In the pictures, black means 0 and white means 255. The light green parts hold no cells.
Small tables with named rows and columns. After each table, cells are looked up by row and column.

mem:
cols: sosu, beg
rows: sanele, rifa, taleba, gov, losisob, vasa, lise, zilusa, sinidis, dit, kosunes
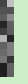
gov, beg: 96
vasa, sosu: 180
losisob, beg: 92
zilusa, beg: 125
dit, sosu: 29
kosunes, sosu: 31
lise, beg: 125
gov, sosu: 38

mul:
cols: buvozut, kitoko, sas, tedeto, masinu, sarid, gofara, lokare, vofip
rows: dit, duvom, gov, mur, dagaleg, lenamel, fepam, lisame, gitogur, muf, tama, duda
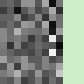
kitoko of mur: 108
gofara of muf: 130
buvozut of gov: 99
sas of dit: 78
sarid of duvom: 73
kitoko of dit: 102
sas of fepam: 129

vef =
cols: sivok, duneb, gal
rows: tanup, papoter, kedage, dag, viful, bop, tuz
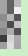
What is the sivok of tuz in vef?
159
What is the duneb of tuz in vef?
221
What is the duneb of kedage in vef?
182
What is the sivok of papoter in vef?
163
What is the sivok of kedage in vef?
140
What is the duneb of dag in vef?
76
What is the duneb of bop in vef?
212
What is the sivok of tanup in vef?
163

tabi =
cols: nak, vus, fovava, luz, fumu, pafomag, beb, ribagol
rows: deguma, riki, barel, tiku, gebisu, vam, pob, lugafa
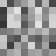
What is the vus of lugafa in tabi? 163
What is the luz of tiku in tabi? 87
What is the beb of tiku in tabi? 117
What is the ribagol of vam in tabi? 106
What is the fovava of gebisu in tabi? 158
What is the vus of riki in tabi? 190
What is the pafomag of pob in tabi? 104
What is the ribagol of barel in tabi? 207
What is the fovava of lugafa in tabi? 180
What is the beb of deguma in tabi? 181
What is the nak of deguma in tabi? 196

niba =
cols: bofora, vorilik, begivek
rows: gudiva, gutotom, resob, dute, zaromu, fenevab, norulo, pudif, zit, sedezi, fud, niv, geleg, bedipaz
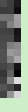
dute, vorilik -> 129
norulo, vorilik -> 126
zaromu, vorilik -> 64
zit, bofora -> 80
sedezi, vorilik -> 79
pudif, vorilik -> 154
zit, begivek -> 169
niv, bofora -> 65
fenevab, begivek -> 26
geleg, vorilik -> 72
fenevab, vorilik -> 72
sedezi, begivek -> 20
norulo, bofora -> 75
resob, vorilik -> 114
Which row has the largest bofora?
resob

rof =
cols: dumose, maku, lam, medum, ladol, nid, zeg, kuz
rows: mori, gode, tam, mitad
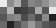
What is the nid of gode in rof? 171
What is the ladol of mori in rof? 134
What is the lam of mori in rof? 174
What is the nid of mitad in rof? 114
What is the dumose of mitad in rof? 106
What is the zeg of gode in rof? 86

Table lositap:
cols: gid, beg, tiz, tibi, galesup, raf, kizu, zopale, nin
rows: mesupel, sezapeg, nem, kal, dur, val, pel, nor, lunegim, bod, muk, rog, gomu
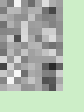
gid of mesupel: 162
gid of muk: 199
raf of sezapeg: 177
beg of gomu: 190
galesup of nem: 193
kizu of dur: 203
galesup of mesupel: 109
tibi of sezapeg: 153
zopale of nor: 213
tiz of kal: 153
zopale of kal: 131
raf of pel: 182
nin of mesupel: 159
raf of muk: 162
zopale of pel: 113
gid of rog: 133
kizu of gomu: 131
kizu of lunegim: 159
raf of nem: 146
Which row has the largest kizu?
mesupel

